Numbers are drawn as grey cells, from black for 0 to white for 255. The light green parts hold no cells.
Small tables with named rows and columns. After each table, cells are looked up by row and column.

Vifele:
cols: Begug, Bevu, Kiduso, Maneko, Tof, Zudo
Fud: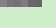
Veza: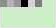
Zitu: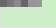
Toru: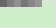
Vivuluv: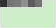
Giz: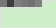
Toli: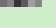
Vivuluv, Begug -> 48
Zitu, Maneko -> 103
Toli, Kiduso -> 53
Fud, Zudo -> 102
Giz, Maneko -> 119
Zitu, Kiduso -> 137
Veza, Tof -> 211
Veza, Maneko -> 2
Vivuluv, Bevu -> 116
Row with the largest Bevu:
Veza

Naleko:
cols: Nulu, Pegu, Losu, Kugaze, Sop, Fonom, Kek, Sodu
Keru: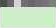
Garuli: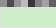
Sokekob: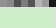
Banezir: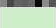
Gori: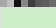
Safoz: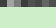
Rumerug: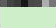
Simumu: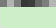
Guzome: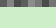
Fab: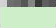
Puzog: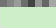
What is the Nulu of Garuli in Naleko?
145
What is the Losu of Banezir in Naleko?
99
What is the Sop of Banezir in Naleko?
102
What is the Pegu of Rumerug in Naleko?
67
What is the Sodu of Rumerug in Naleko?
119
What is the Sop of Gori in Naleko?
61
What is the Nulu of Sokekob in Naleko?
146

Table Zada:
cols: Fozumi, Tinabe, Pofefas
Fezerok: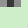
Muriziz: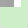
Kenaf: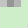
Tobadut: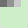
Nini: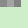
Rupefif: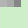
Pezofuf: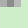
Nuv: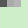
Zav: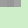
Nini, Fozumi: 139
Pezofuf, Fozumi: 173
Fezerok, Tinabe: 56
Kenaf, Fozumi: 194
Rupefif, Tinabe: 169
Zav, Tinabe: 151
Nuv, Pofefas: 181
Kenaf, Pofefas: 180
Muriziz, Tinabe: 162
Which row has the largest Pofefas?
Muriziz

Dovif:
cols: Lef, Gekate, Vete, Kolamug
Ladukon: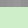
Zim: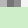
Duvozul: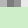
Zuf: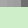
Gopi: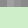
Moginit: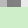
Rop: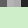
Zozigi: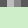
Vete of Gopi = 148
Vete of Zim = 143
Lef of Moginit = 185
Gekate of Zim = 118
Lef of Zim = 183
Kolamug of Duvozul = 234
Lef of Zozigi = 91
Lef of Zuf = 166
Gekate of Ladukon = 149
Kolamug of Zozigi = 90
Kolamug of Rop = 38
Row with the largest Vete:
Rop

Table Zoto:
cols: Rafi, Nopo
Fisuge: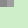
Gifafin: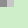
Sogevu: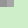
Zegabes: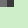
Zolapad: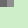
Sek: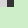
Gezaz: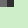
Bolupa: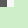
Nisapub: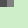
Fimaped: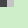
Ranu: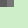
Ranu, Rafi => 93
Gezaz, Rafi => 109
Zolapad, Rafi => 106
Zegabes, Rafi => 113
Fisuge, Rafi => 138
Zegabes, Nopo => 58
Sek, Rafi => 214
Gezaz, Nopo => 48
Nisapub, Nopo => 129
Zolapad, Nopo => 143
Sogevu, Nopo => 166
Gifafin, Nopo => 199

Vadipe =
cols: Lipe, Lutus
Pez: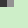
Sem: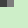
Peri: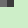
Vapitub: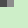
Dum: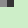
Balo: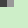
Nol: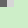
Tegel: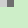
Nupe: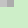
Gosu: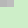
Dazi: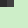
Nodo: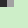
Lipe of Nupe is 195
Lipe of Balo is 66
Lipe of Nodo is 44
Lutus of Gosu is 189
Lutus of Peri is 59
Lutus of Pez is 147
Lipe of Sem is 64
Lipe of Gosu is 183
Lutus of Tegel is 111
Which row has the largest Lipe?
Tegel

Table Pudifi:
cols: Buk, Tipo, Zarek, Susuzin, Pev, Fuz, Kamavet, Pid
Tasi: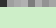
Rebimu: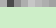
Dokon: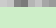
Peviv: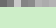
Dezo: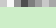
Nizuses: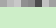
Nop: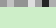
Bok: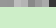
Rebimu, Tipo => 75
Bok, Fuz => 156
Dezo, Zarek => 149
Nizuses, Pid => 161
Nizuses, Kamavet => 194
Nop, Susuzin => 147
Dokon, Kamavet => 166
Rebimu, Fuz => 184
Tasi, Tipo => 159

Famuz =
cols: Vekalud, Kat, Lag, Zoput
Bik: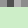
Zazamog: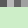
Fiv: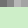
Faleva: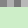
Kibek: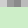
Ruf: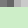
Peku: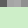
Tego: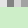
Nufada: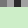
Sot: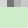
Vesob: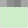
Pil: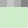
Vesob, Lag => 132
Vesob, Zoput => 165
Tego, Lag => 213
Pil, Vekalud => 173
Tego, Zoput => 163
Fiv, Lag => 183
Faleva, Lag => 122
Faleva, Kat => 176
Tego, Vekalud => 228
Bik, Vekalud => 148
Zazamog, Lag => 103
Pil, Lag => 174
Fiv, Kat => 137
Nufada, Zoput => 161
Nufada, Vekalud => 118
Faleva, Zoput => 184
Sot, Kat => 117
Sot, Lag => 179
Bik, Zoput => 141
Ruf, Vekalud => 122

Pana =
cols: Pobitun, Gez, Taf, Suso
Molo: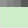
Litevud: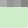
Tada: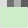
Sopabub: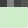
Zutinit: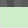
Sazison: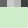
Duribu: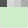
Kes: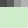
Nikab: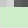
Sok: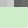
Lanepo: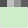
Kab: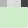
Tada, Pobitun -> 221
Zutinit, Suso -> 92
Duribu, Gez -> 215
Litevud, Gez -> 150
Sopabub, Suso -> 86
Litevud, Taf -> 160
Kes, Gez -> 95
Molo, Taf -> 123
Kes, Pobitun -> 75
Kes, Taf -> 153
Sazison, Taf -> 182
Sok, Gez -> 202
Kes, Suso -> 179
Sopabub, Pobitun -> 61
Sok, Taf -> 98
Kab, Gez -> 222
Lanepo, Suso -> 95
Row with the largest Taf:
Kab

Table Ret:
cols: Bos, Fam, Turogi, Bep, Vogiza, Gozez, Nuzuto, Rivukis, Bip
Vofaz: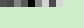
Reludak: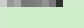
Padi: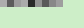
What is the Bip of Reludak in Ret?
49
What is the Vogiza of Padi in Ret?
41
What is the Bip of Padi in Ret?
158
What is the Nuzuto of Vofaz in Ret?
211
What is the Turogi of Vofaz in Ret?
131
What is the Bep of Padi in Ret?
171
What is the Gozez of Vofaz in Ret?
136
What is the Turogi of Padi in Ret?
157

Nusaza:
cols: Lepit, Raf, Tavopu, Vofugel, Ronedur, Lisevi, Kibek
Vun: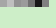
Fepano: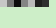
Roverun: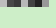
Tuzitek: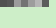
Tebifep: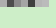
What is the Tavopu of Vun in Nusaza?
146
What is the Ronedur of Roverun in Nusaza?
67
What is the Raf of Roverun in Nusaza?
72
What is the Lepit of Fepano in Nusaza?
198
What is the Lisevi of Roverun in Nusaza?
35
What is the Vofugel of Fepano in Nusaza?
132
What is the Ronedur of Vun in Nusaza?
113
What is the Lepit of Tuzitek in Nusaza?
80
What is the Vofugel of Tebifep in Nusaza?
165
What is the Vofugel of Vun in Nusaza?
155
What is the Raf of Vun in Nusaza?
191
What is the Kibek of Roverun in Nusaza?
152
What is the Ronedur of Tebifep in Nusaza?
63
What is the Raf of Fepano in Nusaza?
117
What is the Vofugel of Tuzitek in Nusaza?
115
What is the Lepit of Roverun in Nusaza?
189

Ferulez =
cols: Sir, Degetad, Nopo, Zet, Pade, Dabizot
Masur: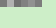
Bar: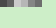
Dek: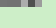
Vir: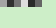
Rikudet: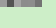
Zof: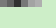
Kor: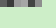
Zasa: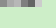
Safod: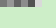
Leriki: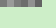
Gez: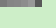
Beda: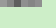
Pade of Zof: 163
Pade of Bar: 133
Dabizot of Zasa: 204
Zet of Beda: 143
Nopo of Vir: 116
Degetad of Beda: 133
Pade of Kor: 67
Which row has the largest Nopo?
Bar

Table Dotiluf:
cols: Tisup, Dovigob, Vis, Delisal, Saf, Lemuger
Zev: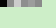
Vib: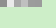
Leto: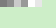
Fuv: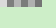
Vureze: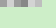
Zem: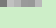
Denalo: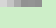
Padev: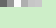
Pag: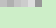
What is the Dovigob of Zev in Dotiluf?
140
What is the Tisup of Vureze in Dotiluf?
160
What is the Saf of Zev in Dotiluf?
156
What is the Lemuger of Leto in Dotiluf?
231
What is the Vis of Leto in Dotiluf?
202
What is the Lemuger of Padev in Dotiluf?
201
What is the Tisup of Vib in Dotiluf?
143
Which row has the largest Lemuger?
Leto

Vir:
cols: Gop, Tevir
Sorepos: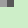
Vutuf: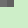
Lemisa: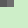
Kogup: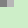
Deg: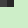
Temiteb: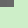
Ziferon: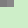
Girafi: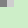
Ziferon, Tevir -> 136
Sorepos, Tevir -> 88
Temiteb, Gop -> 102
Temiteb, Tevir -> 104
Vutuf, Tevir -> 97
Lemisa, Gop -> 91
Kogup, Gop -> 129
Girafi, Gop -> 129
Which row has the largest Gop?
Sorepos

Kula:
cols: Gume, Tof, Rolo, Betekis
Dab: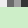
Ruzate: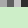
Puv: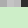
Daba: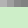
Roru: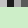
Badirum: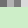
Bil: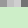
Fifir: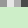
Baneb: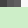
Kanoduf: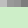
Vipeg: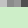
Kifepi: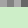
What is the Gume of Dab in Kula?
238
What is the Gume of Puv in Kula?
173
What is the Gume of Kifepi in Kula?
164
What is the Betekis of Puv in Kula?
46
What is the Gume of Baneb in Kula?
66
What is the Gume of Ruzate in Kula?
169
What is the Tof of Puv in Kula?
196
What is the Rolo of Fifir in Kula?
175
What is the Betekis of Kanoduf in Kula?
125
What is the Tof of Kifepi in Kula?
130
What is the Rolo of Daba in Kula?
137
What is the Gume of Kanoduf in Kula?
190
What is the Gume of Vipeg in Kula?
194
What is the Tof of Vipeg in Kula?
139
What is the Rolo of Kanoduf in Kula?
148
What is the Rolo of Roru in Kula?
171

